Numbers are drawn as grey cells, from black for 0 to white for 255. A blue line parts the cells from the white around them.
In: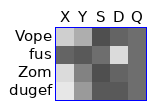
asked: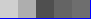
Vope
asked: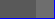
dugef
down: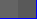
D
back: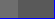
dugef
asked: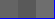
fus

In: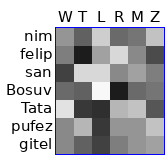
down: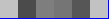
Z
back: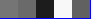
Bosuv
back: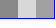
felip

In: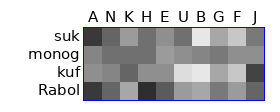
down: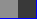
A
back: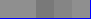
monog
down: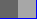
K
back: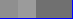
monog
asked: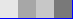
suk
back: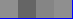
kuf

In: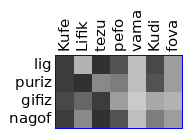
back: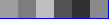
nagof
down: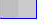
vama
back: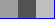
puriz
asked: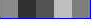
nagof

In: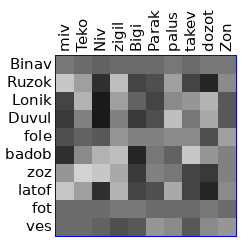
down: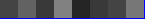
Bigi
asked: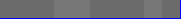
fot
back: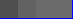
ves
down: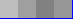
zigil

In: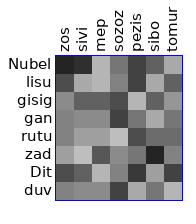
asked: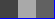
lisu
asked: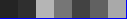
Nubel
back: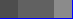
gisig
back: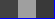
Dit

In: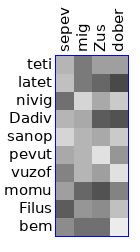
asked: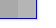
pevut
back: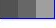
momu
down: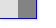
dober
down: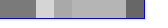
mig
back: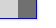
nivig
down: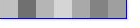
sepev
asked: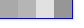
pevut

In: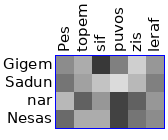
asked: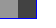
nar
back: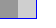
Gigem
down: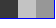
sif
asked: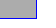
Nesas

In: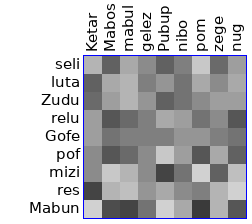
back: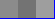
relu
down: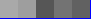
nug
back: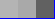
luta
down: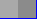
pom

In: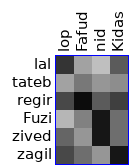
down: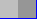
nid
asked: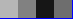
Fuzi
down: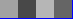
lop
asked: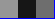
zived

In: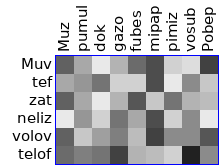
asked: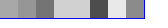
tef
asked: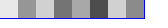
neliz
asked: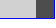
tef
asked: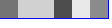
tef
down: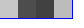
mipap

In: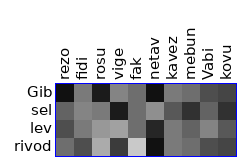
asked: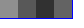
sel
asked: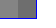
Gib
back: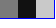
rivod
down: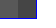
kovu
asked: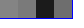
sel

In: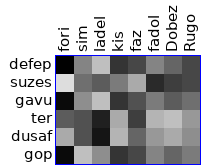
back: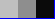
gavu
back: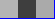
ter

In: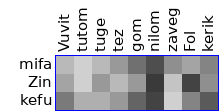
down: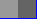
gom
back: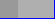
kefu
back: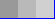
mifa
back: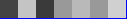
Zin

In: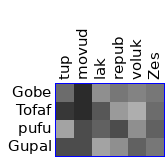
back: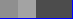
Gupal
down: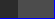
movud
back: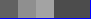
Gupal
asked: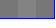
Gobe
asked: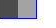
Gupal

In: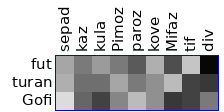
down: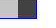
tif
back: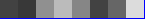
Gofi
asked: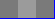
fut
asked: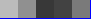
Gofi

